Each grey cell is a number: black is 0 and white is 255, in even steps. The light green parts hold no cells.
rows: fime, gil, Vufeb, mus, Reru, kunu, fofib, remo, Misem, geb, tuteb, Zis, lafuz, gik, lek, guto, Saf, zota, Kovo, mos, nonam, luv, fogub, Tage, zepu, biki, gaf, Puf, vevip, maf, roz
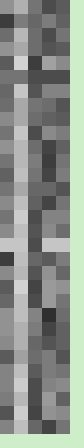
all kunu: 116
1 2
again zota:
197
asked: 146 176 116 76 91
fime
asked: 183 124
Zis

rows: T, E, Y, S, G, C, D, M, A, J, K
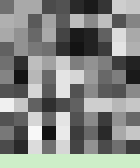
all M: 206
7 8
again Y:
169
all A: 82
1 6

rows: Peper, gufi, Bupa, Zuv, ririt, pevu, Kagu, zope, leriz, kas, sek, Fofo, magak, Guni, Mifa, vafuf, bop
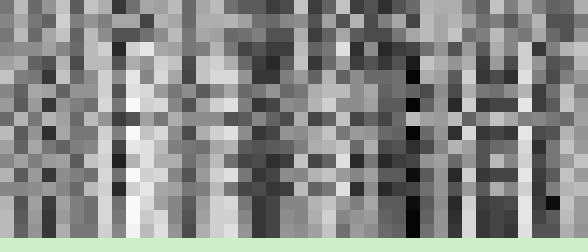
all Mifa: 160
3 5 12
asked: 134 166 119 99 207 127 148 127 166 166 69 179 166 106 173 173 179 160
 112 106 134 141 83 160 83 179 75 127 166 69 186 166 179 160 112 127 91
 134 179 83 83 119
gufi
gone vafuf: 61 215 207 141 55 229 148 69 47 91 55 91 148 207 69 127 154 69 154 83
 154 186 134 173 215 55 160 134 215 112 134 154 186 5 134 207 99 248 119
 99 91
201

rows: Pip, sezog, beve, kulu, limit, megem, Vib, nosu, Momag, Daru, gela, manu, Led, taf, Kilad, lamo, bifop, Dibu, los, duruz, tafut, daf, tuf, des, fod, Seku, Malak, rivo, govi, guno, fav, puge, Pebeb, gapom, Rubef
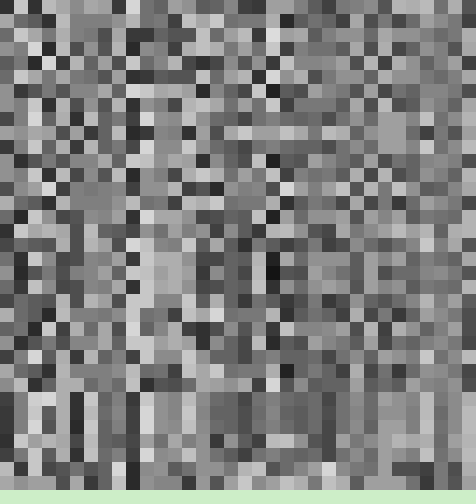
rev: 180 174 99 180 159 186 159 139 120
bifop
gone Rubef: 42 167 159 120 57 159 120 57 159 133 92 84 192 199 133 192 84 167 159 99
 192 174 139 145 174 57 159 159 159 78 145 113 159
151
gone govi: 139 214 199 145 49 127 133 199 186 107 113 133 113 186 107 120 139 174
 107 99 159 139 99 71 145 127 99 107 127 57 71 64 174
206

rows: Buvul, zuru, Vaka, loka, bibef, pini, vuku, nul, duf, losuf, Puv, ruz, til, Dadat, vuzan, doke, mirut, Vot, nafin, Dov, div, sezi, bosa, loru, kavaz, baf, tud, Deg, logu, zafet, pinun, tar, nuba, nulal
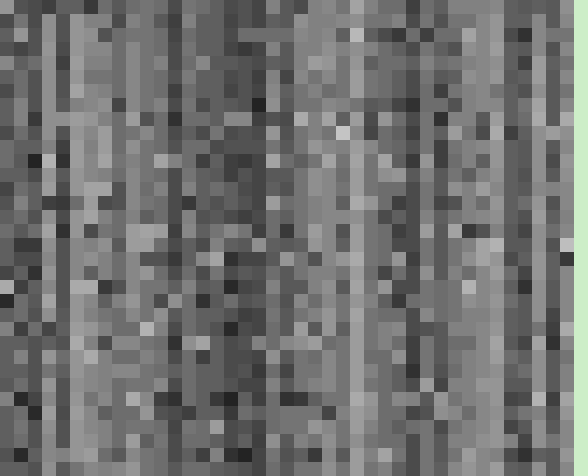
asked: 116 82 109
tud
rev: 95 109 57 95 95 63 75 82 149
zafet
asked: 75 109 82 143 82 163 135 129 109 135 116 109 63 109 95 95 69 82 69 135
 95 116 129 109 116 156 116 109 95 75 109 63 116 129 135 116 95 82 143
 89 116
vuku
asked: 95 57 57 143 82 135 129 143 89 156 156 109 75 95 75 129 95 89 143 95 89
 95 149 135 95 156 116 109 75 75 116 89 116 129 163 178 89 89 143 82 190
Vot

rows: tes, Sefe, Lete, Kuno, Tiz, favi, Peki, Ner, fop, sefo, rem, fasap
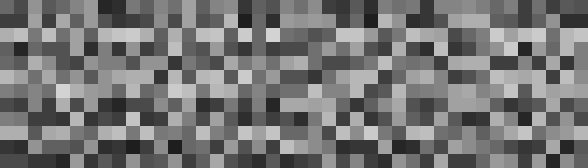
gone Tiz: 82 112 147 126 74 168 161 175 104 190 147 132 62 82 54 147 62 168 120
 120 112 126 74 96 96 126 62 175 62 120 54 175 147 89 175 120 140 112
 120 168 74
68
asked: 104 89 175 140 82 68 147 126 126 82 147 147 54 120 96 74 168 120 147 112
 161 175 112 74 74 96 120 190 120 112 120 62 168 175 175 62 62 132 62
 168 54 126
Tiz

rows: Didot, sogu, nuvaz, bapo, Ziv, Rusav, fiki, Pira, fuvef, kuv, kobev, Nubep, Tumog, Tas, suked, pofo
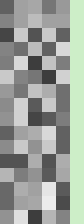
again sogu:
161
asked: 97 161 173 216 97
kuv
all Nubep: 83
1 2 4
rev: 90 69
fuvef
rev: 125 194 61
Ziv

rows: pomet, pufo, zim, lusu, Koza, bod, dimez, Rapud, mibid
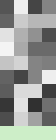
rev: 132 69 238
pomet
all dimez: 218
2 3
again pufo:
183

